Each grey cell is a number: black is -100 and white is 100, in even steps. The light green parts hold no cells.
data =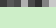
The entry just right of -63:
2
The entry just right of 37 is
-42
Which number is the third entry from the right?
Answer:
-63

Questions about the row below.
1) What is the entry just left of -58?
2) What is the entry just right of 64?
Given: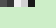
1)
-37
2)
-81

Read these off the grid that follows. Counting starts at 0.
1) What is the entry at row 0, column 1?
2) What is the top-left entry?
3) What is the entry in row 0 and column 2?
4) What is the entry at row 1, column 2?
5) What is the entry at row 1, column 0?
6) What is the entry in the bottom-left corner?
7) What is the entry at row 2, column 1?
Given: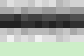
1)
75
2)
55
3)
65
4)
44
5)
32
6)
65
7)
-50

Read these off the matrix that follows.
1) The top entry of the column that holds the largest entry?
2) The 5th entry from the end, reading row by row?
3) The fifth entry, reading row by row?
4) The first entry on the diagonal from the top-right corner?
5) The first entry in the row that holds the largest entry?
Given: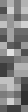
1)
40
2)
-62
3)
-38
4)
40
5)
18

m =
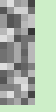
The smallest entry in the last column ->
-58
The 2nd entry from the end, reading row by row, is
-22
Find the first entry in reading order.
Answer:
44
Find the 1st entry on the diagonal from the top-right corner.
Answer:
-46
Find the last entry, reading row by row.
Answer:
32
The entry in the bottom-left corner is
-11
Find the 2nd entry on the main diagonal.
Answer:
19
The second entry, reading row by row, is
74
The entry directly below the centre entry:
32
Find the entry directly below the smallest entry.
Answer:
-11
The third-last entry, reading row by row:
32
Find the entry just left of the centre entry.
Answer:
-1

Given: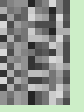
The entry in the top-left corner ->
-20
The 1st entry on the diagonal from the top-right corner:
-40
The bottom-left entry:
14
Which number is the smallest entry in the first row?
-71
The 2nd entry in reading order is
3
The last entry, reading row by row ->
-40
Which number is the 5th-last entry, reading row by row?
-30
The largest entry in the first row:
69
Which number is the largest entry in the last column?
37
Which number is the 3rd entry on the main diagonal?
-30
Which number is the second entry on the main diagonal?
-8
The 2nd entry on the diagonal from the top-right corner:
3

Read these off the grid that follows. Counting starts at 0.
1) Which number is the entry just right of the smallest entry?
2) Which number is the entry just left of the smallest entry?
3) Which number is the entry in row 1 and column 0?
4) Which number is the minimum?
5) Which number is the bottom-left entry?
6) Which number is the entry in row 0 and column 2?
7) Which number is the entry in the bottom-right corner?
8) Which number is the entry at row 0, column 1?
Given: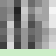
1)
60
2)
8
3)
-5
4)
-73
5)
-51
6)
-39
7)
71
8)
18

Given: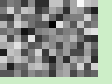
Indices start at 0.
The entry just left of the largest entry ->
32
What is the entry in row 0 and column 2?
-11
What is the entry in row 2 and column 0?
-43
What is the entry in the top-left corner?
-32
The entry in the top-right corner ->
42
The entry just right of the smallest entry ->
77
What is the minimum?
-98
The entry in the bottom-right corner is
-21
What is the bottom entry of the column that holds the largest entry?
-1
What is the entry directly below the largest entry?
21
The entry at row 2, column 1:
-55
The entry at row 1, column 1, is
65
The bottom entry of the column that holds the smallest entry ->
-55
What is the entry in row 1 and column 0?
-1
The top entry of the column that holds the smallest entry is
53
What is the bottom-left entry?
-32
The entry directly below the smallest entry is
21

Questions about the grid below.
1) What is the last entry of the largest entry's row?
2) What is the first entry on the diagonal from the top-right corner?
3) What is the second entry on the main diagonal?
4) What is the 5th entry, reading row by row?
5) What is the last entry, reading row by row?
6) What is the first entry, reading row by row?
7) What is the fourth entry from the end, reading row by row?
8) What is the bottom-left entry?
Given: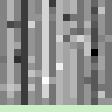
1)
-9
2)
-9
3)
41
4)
16
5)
16
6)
3
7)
16
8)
3
